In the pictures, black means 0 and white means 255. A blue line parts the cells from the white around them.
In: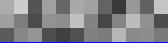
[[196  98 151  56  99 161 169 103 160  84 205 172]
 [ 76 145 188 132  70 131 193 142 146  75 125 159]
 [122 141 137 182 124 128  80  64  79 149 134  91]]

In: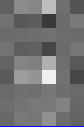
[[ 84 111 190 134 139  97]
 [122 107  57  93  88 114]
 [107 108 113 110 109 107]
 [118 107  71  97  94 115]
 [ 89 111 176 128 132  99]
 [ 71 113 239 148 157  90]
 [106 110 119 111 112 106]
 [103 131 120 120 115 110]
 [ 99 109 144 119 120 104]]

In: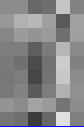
[[131 197 110 104 141 139]
 [160  89 159 183 177 152]
 [159 111 154 148 155 134]
 [138 182 123  94 126 126]
 [129 204 114  76 112 122]
 [140 199 115  70 125 119]
 [144 177 125  91 131 121]
 [140 117 154 163 139 148]
 [128 224 104  60 112 118]]

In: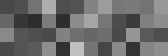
[[151 115 122 119 156 131  82  78 174 115  79  73]
 [141 128  60  77 118 165 140  46 123  45  54 102]
 [ 78  89 150  74 110 103 111 129  74  79  85 137]
 [143 133  52 138  70 117 192  49 142  91  84  74]]

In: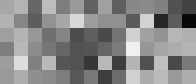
[[ 67  81 129 138 136  94 160  97 153 125 189 102 179 167]
 [  8  92  38 210  90 144 144 157 216 167 146  93 134 178]
 [175 182 147 162 208 115  74  95  76 132 112 151 179 159]
 [180 173 166 150 239 124 101  84  82 102 118 140 184 126]
 [122  73 192  80 180  61 185  55  82  85 186 128 221 157]
 [174 153 187 171 208 108  61 121  87 126 138 143 173 153]]

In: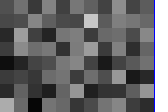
[[ 92  68 142  66  96 119  64 131  57 113  80]
 [104 118 127  91 199  71  74  95 134  77  72]
 [136  75 110 105  60 126 118  36  64 157  40]
 [101  46 129  59 156 124  49 120 110 139  61]
 [113  89  67  25  67 134 120  78  68  36  14]
 [ 40  25 152  78 110  60 116 108  55  68  59]
 [149  94  52  51  32 150 100  30  50  98  42]
 [ 44  61 134 116  75  54 104 116   6 105 172]]

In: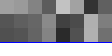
[[ 96  51 162 194  92 131 154 160]
 [126 175  75  65 138 102  95  85]
 [112 176  81  42 132 100  84  80]]
